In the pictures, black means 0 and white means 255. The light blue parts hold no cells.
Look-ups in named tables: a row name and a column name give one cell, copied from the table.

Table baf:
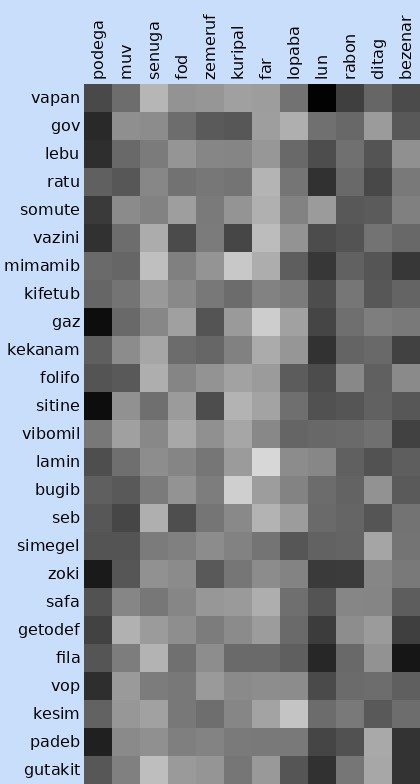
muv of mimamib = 102
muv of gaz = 105
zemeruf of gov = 90
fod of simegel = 128
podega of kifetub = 102
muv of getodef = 177
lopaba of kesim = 196
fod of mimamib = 128
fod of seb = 78
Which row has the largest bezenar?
lebu

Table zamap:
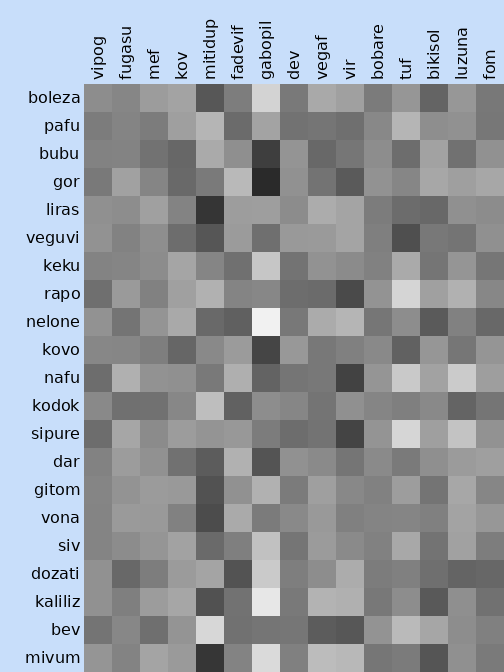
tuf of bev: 186
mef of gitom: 155
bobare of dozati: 124
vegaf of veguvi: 154
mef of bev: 111
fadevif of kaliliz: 114
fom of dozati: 103
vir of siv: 138
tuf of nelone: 141
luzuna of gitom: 167
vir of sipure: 68
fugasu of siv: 140
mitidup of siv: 106
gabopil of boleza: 211

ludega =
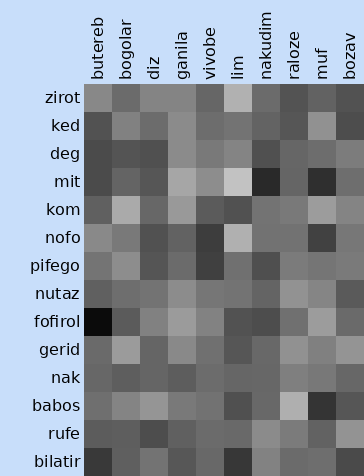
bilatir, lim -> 55
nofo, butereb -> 137
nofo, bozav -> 119
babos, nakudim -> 104
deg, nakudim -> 80
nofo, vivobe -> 61
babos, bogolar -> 132
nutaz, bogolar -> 110
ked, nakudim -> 99
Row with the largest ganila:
mit

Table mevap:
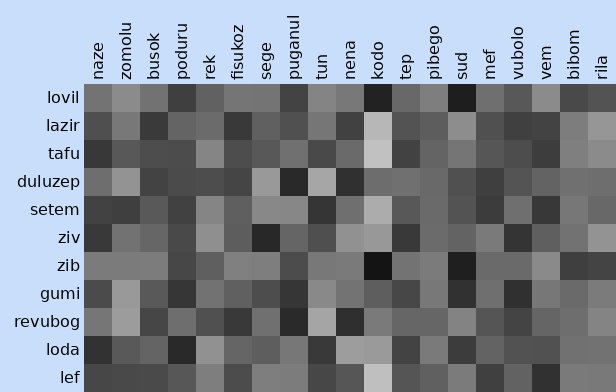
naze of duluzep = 110
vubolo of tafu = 77
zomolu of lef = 73
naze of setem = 66
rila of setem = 104
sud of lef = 123
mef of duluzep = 63
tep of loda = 67
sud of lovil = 30
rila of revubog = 132
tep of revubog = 102
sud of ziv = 99
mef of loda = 99
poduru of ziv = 73
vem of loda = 81
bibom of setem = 119
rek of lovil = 97

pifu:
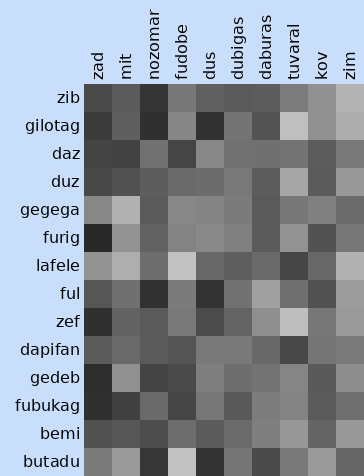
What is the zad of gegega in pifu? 135
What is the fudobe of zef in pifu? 121
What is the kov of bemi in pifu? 100
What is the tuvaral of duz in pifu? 166
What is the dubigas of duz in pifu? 120
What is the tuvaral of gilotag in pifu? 191
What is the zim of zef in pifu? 154
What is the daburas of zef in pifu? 143
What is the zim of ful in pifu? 156
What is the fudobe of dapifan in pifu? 84
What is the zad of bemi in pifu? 81
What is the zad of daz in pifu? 68
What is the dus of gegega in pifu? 132
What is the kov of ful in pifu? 81
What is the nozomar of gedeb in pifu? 68
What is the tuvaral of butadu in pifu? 121

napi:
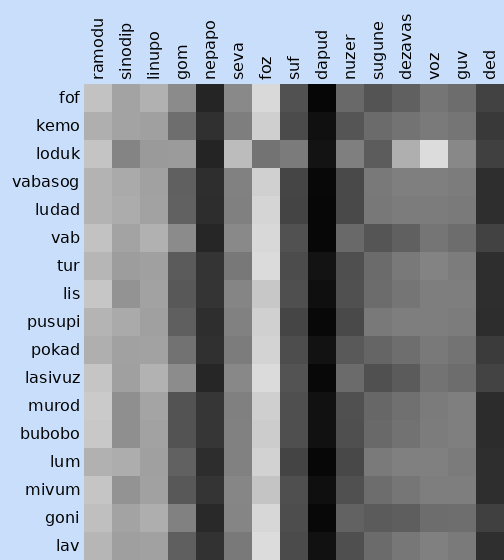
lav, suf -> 75
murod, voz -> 123
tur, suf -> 76
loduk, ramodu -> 196
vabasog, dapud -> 8
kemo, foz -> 207
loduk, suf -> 123
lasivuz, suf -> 83
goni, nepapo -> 41
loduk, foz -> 115
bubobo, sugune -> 105
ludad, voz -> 124
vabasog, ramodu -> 179
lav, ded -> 47
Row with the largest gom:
loduk

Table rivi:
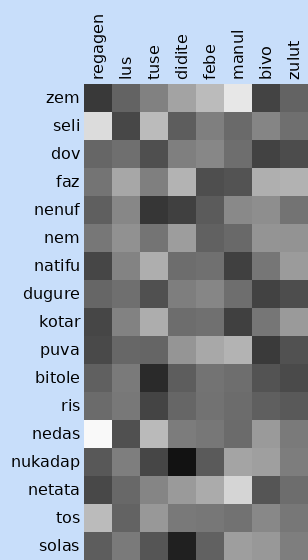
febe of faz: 78
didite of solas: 32
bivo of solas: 152
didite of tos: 121
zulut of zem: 99
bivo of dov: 66
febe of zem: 187
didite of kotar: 109
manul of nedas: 107
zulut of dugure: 77
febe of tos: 119
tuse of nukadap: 70
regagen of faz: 116
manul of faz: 83
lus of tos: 99
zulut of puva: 81
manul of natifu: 64
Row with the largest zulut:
faz

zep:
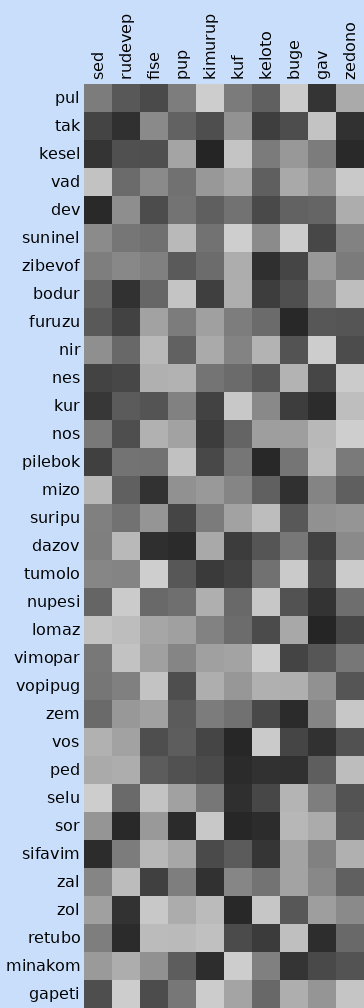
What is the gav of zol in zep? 158
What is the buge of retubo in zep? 191
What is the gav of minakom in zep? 73
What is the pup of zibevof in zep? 90
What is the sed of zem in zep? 106
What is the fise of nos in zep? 177
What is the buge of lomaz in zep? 168
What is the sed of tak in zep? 68
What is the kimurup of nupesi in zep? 175
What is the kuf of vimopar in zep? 163
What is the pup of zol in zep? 172
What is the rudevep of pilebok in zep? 115
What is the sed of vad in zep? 194
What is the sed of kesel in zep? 52
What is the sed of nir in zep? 143
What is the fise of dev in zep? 76
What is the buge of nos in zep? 158
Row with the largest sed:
selu

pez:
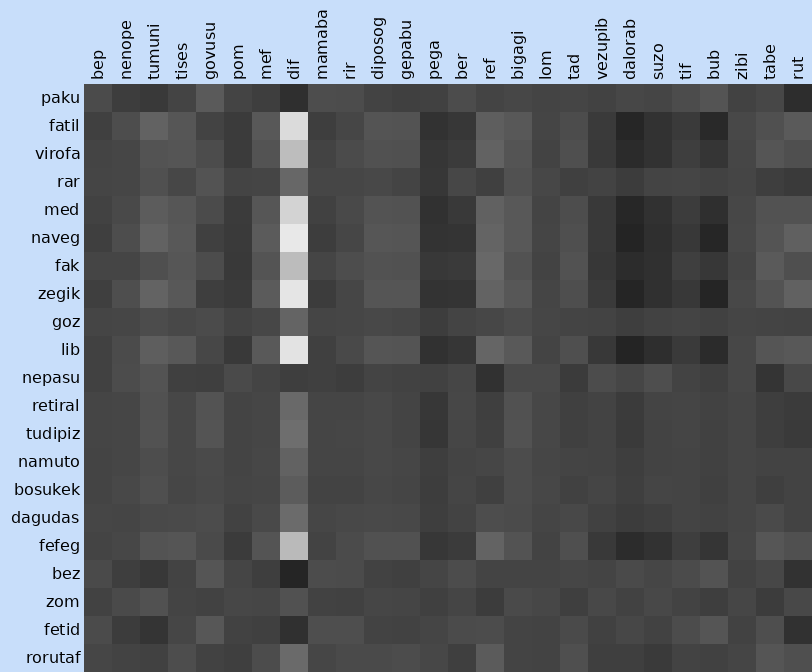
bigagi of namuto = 76
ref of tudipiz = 64
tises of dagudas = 74
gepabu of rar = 68
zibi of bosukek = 69
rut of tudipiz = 58
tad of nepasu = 59

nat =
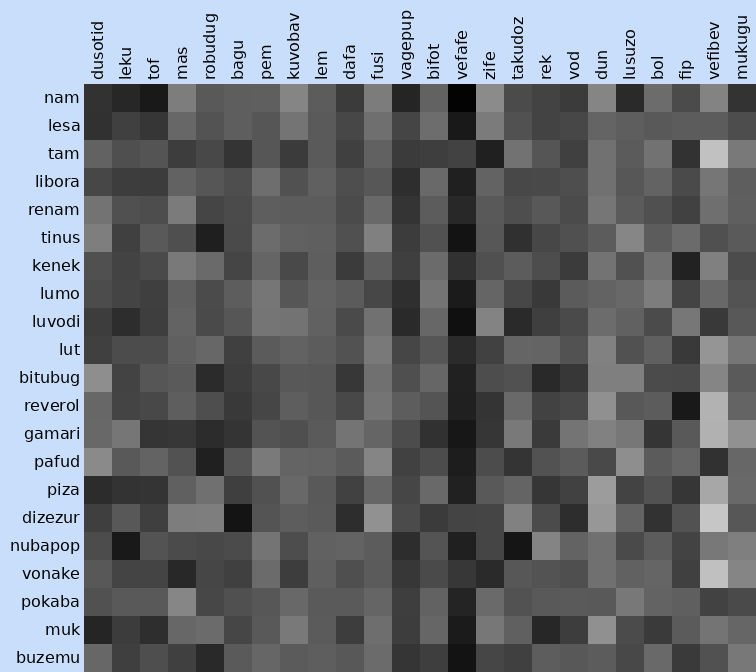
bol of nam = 108
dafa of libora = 78
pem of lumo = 118
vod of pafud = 91
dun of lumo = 99
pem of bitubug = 72
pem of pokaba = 87

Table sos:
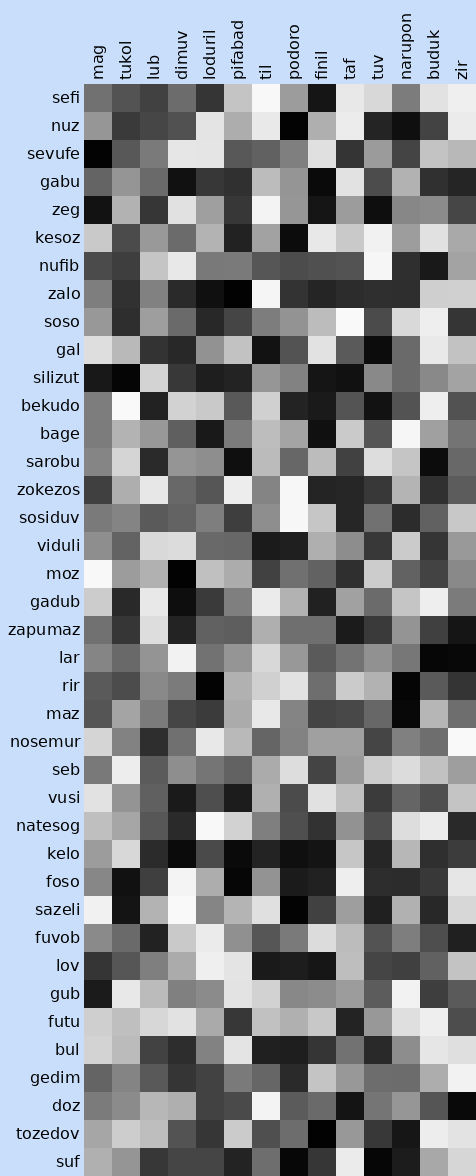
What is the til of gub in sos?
210
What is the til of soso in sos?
125
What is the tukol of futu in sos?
191
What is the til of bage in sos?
189
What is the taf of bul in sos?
114
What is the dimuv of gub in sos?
128
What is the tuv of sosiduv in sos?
113
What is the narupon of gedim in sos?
108
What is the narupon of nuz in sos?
15
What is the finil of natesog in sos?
50
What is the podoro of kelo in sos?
15
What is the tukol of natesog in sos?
166
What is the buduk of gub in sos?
62
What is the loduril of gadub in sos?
58
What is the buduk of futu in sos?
238
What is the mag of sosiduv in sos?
122
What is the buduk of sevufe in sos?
195
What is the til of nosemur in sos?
101
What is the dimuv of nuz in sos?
81

